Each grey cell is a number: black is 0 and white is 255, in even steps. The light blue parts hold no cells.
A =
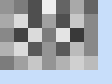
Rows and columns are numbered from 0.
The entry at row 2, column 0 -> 136
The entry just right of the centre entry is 228
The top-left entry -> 148
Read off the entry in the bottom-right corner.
187
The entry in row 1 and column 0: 169
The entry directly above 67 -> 219
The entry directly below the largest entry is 160
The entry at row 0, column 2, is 79
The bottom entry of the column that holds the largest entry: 148
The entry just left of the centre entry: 219

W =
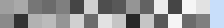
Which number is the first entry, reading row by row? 159
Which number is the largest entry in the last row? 245
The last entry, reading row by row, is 127
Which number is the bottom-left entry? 138
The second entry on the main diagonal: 51
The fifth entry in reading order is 127
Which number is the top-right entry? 226
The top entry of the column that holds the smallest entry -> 149
